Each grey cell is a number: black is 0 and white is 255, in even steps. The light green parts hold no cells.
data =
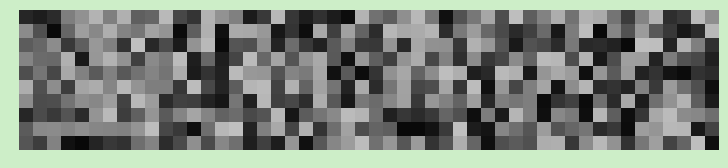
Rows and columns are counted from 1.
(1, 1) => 38
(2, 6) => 136
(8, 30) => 57
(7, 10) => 156
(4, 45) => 158
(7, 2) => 76
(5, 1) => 78
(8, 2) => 75
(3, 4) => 56
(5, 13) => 27
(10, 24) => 156
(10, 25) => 188
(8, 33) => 14
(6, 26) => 43
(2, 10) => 162
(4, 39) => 183
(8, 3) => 57
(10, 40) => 55
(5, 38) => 149
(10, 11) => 44
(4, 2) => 107
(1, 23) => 28
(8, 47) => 187
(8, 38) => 15
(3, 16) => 85
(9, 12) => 56
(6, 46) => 57
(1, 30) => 120
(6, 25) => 170
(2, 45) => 155
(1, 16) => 128
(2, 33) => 156
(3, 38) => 73
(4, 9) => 64
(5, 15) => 33
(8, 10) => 149
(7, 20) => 72
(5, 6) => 90

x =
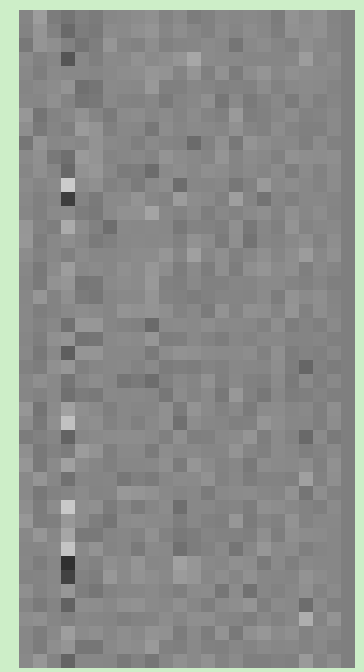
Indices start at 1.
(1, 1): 133
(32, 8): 137
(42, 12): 127
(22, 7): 134
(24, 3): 144
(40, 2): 125
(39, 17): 135
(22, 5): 141
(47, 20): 128
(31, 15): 137
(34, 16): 136
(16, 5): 140
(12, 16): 133
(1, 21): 139
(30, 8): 136
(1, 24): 127
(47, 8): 121
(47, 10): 118
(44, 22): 132
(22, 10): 148
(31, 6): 138
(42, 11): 133
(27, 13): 133
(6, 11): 128
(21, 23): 133
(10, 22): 140
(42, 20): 136
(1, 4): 116
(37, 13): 136
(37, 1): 151
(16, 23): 137
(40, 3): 135
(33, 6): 134
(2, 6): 121
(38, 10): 145
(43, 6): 141
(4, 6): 127
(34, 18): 131
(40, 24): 127

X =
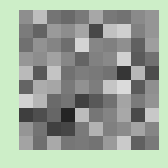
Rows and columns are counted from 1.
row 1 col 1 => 142
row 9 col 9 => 164
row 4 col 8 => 209
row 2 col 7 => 193
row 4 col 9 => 90
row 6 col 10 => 143
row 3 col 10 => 158
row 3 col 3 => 132
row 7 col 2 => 182
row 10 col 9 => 96
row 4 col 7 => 137
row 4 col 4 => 135
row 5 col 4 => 113
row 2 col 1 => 123
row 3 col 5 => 212
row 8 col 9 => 73
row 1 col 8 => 114
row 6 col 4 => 121
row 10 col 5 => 121
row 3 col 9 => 96
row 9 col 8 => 139
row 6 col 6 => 125
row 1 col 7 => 120
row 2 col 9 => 129
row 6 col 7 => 197
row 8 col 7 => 132
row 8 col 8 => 168
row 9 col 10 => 133
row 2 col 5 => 165
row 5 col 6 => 121
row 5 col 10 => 76
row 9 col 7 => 128

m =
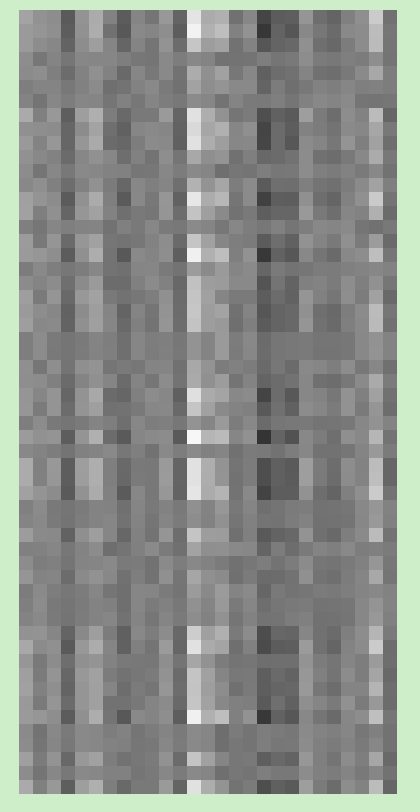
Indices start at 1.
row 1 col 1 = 163
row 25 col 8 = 111
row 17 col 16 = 126
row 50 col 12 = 105
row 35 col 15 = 180
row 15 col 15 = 138
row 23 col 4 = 99
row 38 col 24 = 126
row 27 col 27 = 123
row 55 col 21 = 140
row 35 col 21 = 146
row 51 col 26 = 191
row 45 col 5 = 137
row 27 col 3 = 128
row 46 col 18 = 75
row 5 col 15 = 161
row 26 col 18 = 106
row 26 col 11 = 133
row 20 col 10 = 139
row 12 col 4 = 120
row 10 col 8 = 103
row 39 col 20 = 109
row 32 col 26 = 153
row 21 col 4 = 105
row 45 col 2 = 147
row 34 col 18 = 78
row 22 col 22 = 111
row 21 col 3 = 149
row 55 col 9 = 117
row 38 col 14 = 157
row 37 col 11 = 133
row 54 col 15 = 133
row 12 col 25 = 122
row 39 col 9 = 128
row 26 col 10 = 132
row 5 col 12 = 114
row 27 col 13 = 170
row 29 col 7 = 113
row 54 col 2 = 123

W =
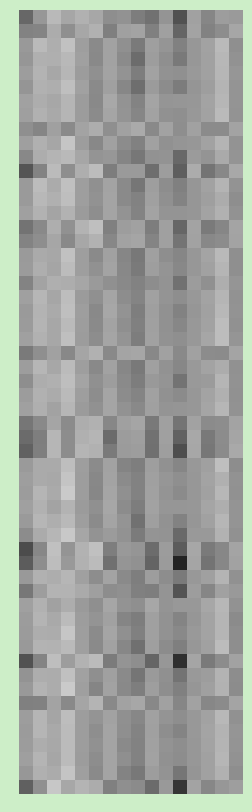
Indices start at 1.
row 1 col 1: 103
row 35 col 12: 139
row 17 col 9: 165
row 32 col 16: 169
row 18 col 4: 193
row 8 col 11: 145
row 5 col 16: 150
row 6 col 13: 149
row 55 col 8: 131
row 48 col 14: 157
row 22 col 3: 170
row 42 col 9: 128
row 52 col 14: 164
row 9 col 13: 161
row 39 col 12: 91
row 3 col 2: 186
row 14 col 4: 190
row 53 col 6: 145
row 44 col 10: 160
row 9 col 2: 133
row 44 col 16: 139
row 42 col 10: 126
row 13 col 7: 163
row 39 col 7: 126
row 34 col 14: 163
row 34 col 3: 168
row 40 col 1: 92
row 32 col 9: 157
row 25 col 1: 122
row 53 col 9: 130
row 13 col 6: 144
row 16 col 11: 160
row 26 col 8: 135
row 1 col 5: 177
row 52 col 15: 179
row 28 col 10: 161
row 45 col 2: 173
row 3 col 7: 162
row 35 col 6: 135
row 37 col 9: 113
